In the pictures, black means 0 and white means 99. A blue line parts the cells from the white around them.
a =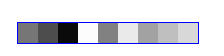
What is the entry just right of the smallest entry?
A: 98
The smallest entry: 4

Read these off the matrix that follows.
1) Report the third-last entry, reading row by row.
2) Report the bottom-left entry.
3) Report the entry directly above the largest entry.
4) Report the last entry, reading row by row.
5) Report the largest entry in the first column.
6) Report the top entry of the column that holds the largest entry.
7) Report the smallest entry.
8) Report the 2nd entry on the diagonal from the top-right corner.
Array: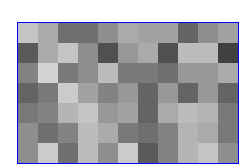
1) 70
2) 55
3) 66
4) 55
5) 76
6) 66
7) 25
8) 73

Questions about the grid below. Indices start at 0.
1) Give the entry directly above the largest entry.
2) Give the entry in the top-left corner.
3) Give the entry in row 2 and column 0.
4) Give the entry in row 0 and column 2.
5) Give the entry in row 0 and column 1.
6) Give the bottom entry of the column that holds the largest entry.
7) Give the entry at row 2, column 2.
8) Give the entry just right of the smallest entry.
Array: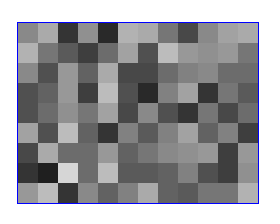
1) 42
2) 53
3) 53
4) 20
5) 66
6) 20
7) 59
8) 83

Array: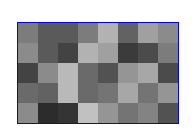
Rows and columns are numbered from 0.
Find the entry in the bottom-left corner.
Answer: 54
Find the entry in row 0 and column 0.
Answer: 48
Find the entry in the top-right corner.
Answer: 54
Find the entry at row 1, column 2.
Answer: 26
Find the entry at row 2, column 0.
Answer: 26
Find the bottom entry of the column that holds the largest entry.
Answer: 75
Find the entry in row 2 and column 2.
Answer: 72
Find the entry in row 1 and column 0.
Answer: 54
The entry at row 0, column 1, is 35
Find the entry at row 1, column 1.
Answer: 35
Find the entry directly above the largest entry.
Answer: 41

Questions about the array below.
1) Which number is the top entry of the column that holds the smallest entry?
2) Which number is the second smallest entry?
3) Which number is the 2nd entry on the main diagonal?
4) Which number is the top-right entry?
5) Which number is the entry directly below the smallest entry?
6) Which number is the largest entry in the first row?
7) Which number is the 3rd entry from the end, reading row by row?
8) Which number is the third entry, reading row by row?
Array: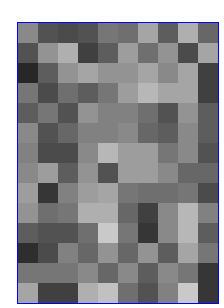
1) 53
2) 18
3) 57
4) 40
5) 46
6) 68
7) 50
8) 29

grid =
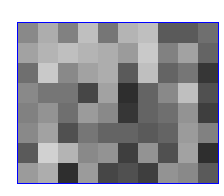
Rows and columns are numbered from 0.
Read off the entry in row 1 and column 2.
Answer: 74
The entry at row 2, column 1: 78
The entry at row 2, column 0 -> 43
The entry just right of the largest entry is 70
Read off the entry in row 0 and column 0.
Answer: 53
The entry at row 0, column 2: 50
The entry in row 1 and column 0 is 63
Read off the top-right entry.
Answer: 43
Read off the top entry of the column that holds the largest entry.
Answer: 67
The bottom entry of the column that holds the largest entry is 67
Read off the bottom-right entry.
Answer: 35
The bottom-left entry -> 60
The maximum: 81

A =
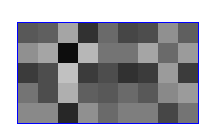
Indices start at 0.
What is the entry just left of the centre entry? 23
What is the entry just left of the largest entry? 30
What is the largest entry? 75
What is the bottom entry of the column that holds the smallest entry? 15
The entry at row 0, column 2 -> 64
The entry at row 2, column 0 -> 23
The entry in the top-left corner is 34
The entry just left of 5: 64
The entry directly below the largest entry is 68
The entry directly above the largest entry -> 5
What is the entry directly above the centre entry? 45
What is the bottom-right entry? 45

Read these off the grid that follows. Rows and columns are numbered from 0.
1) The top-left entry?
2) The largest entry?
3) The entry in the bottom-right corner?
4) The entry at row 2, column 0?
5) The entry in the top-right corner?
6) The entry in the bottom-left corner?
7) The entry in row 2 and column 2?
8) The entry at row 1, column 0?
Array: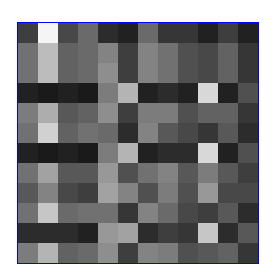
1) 24
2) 95
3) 21
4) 44
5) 13
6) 48
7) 38
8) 44

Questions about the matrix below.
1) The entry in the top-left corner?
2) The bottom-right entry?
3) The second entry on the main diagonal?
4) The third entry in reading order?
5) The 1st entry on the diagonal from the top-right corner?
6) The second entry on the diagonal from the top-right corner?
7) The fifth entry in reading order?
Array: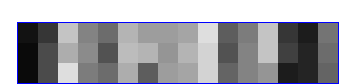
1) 7
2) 39
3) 29
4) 76
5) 45
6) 14
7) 42

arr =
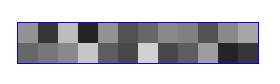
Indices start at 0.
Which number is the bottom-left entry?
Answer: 40
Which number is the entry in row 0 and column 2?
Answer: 73
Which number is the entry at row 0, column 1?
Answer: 21
